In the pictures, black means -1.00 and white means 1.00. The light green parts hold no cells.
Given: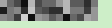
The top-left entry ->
0.30
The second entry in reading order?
-0.19
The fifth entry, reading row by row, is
0.43
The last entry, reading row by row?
0.18
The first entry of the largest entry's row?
0.07
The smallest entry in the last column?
-0.06
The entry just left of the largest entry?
-0.53
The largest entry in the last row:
0.65
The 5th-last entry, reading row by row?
-0.88
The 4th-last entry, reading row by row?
-0.19

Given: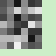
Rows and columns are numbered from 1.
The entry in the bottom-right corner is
-0.26
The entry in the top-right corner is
-0.46
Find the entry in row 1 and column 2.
-0.14
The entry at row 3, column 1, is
-0.46
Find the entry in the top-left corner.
-0.36
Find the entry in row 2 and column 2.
0.09
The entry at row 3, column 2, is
-0.03
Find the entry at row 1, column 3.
-0.82
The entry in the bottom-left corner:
0.31

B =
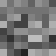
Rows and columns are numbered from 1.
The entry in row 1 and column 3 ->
0.14
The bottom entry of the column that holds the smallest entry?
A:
-0.73
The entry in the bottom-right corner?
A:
0.37
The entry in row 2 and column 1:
-0.10
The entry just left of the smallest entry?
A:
-0.48
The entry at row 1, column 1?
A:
0.25
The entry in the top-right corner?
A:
-0.35
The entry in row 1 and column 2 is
-0.10
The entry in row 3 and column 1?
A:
-0.23
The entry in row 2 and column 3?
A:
-0.10
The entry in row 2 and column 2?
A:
0.01

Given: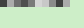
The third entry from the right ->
0.09
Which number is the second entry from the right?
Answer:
-0.50
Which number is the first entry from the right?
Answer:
0.34

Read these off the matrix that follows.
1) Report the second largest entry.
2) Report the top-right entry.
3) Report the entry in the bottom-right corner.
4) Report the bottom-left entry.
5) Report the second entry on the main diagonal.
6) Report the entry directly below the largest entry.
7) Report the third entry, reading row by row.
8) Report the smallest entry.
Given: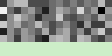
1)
0.67
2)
-0.40
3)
-0.02
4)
0.46
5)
-0.15
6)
-0.63
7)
0.46
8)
-0.99

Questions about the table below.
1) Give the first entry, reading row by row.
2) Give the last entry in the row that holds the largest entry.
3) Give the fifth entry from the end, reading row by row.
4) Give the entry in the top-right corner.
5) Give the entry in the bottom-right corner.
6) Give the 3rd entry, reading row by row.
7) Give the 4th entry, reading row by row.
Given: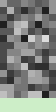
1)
0.27
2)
-0.30
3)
0.04
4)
0.15
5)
0.04
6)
-0.20
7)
0.04
